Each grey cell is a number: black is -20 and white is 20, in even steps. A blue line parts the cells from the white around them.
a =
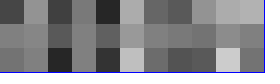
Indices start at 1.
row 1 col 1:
-9
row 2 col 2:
1
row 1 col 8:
-6
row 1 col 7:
-4
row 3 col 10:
12
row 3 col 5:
-12
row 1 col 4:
-1
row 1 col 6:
7
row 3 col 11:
-2
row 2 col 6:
4

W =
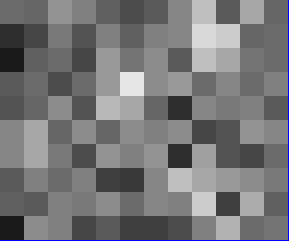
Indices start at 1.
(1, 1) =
-3
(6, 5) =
-4
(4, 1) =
-6
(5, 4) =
-7
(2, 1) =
-13
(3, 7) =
2
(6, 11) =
3
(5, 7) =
-4
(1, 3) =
3
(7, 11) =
-9
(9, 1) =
-5
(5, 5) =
9
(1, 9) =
10
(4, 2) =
-3
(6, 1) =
1
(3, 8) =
-6
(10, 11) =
-3
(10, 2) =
2
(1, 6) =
-8
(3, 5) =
4
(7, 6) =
0
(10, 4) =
-9
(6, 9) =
-9
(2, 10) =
12
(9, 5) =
2
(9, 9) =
12
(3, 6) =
-2
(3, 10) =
6
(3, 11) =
-2
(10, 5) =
-6
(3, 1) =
-16
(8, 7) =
1
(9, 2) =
-6
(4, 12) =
0
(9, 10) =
-10

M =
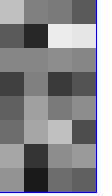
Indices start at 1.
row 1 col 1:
10
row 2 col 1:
-6
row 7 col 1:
6
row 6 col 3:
10
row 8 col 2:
-16
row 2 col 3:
17
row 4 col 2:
0
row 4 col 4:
-7

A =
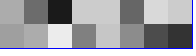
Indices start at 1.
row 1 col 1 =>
7
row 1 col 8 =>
12
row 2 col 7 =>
-8
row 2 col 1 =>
5
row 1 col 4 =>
12
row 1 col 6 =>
-4

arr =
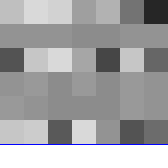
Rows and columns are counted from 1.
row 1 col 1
10
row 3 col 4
6
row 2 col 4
2
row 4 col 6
4
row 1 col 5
8
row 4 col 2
4
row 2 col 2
3
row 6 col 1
11
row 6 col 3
-6
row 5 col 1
4
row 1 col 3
13
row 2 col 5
2
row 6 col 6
-7

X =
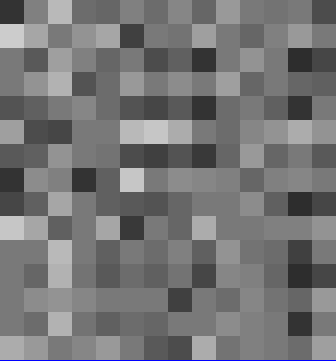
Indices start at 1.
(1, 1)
-12
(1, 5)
-4
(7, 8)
-7
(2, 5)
6
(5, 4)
1
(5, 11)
-1
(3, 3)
5
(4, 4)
-7
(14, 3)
8
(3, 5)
-4
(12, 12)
-4
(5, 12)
-5
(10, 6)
-11
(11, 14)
-1
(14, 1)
-1
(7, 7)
-10
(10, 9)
7
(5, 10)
-3
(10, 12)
0
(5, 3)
-1
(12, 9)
-9
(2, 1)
12
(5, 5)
-3
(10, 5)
6
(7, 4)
-1
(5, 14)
-1
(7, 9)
-11
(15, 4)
1
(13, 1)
-1
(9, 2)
-5
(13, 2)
2
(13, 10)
-3
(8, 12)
0
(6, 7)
11
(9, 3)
6

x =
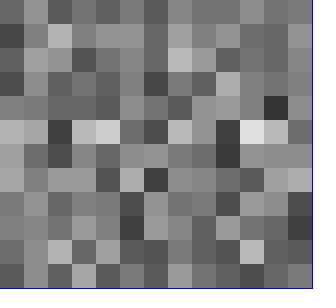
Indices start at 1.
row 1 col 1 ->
-4
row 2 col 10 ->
3
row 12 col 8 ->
4
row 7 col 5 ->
-4
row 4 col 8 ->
-1
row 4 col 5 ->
-5
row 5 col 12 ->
-12
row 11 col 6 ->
-6
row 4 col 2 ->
2
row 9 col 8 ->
-2
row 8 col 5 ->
-7
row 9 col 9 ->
-1
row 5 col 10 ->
4
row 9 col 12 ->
2
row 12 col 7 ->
-6
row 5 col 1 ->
0
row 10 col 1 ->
0
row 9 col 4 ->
0
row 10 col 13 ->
-10
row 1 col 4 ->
-2
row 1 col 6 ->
-1
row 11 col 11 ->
9
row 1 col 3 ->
-6
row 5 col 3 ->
-4
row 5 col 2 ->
-1
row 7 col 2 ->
-3
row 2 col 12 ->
-4
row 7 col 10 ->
-11
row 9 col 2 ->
3
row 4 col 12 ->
-2
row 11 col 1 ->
-3
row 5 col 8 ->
-6
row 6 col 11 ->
15
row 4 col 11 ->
0
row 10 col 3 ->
-2

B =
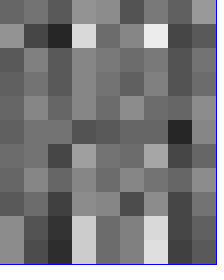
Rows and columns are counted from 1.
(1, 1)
-4
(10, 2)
-7
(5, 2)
1
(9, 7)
2
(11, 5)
-3
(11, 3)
-13
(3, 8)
-7
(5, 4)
1
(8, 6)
1
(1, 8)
-5
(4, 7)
0
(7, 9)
-4
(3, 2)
0
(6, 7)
-4
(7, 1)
-3
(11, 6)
0
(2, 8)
-9
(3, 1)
-6
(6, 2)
-2
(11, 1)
2
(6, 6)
-4
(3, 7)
-1
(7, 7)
6
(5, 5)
-3
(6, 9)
1
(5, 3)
-4
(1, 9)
4

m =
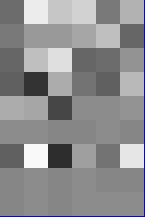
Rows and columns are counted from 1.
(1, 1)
-3
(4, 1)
-5
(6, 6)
1
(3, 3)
15
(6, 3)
1
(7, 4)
5
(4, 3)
7
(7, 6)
16
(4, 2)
-12
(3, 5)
-3
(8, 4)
2
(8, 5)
1
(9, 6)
2
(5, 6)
3
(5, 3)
-9
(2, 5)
10
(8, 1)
1
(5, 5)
2

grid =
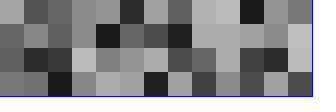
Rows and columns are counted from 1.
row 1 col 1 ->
6
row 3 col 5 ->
0
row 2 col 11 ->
5
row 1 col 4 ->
2
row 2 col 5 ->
-16
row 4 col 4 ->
1
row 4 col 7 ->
-15
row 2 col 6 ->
-4
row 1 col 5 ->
3
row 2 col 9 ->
7
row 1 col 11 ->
-16
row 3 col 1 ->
-5
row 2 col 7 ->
-8
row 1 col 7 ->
5
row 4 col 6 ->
5
